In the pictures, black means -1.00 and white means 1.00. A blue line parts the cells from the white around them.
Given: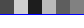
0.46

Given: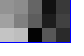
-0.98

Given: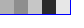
0.55

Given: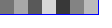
-0.56

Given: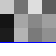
0.41

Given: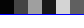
-0.81

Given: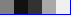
-0.61

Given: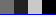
-0.74

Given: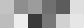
-0.06

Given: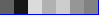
0.61
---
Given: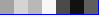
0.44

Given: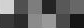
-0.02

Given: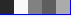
0.01

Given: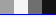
-0.13

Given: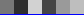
0.65

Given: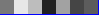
0.48

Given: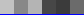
0.41

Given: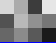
-0.53

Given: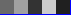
-0.60
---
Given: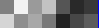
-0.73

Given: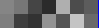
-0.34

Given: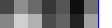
-0.23

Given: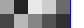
0.05

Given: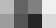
-0.34

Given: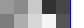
0.69
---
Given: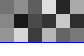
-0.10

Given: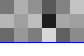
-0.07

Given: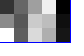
-0.60

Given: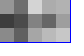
0.18

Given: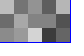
0.48

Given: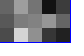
-0.21
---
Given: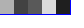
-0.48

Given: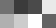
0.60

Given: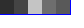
-0.47

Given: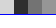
-0.63

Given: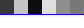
0.54

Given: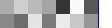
-0.15

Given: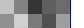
0.63

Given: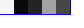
-0.93

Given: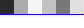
0.34

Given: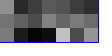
-0.79
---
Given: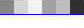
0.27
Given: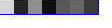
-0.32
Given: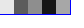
0.11
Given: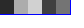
0.64
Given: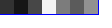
-0.03
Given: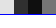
-0.62
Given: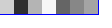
-0.21
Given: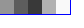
-0.55
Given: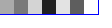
0.78
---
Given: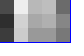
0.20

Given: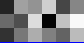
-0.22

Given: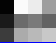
0.45

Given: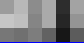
-0.82

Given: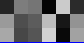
-0.93

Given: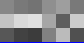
0.47

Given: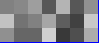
-0.38
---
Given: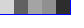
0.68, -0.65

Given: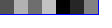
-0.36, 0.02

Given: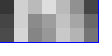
-0.58, -0.08

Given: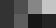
-0.60, -0.72

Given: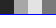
-0.70, -0.04

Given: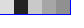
0.73, 0.13

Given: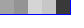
0.28, -0.55

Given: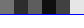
-0.10, 0.80

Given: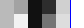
0.46, 0.73
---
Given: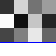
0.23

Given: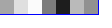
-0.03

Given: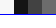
-0.15

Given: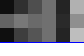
-0.12

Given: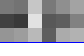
-0.05

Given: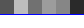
0.22

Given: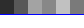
0.07

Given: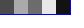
0.81

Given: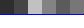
0.03

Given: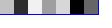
0.25
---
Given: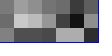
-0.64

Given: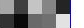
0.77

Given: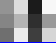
0.67

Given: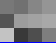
-0.01

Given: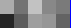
-0.22

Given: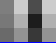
0.15

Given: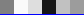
0.22
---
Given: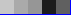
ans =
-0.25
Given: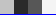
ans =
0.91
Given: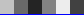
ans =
-0.49
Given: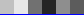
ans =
-0.28
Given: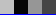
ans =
-0.46
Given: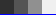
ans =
0.88
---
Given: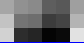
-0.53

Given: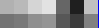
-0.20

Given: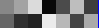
-0.41

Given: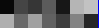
-0.82

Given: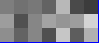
0.17

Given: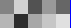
-0.36

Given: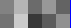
-0.16
